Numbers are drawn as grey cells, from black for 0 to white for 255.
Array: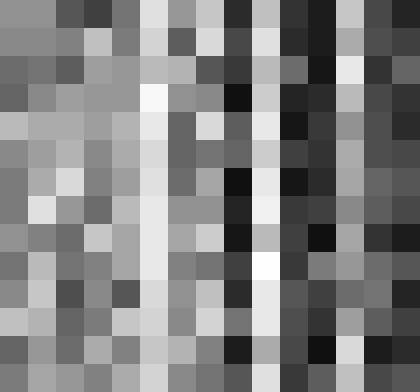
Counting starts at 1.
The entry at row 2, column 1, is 137
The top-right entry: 36
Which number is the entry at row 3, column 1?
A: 108
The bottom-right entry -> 86
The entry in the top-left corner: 145
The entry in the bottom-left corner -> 123
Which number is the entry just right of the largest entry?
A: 57
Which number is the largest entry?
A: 254
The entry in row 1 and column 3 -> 86
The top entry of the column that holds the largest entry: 192
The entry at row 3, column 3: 93
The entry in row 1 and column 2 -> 145
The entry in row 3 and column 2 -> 115
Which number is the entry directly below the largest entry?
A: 232
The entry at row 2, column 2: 137

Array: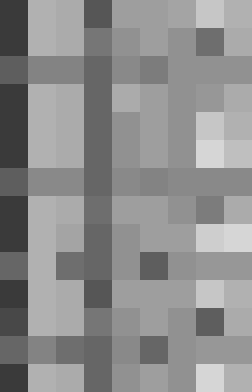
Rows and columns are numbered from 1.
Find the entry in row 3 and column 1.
94
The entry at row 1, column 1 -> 58
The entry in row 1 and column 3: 171
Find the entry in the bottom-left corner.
58
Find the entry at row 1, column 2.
177
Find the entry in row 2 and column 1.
58
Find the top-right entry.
177
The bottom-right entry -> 177
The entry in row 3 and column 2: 131

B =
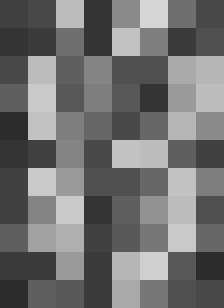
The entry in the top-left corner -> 65
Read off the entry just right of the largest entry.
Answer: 111
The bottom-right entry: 73
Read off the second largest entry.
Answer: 207
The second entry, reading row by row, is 73
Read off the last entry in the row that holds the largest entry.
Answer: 73
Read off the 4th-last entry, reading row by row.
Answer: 169
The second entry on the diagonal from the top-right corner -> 59
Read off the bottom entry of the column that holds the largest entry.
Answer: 119
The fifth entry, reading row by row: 138
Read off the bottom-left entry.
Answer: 44
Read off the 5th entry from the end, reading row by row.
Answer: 59
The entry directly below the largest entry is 126
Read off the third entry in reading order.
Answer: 188
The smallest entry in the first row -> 52
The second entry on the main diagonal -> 59
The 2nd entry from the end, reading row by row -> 80
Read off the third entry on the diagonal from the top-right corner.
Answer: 80

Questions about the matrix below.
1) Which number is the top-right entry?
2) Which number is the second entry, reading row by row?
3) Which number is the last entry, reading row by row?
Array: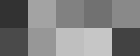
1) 137
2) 163
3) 66

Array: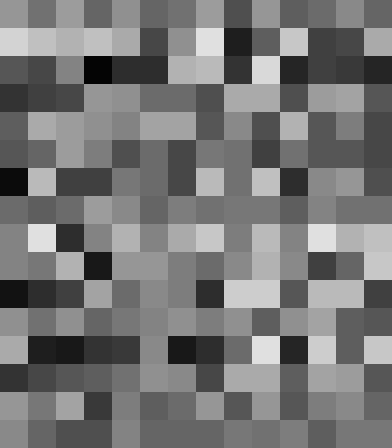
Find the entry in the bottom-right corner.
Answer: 119
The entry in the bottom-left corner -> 137
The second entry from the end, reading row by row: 119
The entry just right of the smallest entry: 45
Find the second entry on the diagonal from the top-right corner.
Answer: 71
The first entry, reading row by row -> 150
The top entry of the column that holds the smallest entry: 101
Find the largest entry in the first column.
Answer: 211
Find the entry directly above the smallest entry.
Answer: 192
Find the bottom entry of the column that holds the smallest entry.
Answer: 79
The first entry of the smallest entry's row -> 86
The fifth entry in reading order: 144
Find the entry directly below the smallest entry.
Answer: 150
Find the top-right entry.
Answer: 101
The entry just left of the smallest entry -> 131
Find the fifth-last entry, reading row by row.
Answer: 113
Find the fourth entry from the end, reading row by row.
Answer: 125
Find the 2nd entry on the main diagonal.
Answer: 192
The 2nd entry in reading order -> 113
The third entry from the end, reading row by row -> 94
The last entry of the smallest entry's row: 37
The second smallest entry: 11

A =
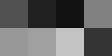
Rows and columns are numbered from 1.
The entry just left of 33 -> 81
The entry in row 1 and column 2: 33
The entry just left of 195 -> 160

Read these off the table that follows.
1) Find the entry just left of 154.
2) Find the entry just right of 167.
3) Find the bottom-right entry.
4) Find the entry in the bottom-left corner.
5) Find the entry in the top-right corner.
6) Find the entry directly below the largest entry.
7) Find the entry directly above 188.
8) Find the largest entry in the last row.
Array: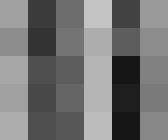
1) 66
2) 79
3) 135
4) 173
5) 154
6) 173
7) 181
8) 188

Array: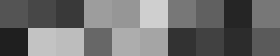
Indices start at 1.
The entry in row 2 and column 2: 195
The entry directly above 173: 150
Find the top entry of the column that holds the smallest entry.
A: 84
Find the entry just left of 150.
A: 157
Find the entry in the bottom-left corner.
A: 31
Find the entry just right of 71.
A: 57

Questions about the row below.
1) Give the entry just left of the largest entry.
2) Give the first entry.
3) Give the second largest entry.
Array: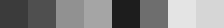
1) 110
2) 59
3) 214

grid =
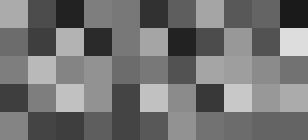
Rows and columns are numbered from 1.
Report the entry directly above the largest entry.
26
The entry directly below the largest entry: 114
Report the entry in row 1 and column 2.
76
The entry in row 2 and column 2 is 62
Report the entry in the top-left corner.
171
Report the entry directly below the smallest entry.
221
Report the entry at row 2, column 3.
179
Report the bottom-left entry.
132
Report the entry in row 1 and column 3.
34
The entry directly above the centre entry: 165
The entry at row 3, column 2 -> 185

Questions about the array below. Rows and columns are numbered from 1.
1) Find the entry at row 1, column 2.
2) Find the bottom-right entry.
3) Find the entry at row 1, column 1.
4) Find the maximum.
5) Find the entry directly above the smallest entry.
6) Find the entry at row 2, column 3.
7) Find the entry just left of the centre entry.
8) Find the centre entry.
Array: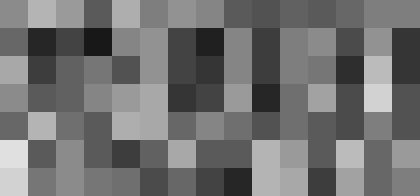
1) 180
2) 126
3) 139
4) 224
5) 90
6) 67
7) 53
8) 67
